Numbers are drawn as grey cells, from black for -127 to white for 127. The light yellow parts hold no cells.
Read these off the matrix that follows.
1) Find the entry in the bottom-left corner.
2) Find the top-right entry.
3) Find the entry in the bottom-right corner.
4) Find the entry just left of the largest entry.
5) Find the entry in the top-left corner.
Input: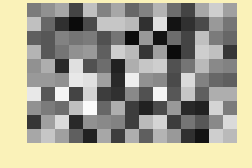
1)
39
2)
32
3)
58
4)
64
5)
-4

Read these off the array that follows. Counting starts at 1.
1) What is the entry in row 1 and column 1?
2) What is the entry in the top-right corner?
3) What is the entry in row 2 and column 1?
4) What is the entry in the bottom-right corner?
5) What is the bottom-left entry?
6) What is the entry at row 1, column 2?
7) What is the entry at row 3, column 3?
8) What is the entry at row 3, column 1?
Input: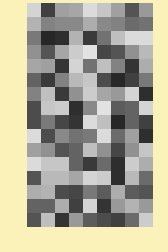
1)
84
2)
25
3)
51
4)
76
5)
-43
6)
-63
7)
-81
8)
-6

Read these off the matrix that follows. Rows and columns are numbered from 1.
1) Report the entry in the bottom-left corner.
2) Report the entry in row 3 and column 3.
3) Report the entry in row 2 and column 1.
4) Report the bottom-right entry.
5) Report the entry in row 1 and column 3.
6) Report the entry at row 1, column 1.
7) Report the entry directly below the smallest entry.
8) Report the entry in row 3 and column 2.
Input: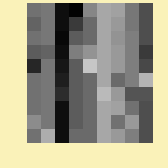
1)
-14
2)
-119
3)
-28
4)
-49
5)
-113
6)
-14
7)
-69
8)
-8

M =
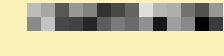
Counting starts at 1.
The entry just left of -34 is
-88
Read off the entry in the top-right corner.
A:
23
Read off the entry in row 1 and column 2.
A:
39
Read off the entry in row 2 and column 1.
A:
9
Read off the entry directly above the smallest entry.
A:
-47
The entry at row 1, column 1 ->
59
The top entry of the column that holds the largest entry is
94
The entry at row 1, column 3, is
-40

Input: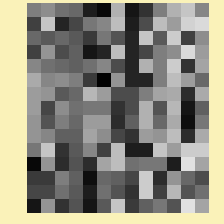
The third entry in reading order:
-15
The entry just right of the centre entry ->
-51
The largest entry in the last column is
90
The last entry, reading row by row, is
36
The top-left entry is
-1
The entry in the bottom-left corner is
-106
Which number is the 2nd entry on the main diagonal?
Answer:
69
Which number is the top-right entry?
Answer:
6
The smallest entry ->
-125
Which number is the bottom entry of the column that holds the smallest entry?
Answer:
-38
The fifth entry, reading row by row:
-98
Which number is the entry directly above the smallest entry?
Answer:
6
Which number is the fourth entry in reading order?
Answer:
-23
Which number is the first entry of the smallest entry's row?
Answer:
42
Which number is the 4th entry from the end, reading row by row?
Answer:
-8
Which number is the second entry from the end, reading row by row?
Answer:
97
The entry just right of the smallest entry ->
20
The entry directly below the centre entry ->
-83

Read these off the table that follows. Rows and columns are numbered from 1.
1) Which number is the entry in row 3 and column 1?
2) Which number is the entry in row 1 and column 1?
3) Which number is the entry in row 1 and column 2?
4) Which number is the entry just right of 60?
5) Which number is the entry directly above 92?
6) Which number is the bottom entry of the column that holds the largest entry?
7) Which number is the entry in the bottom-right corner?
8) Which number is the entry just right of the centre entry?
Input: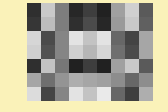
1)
86
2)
-80
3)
73
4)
-2
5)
38
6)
106
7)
46
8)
86

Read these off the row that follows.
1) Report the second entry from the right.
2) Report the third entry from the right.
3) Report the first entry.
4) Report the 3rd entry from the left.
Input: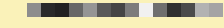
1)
50
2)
-52
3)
13
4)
-93

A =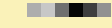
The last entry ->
17
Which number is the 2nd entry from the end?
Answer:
-65
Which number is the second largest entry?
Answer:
45
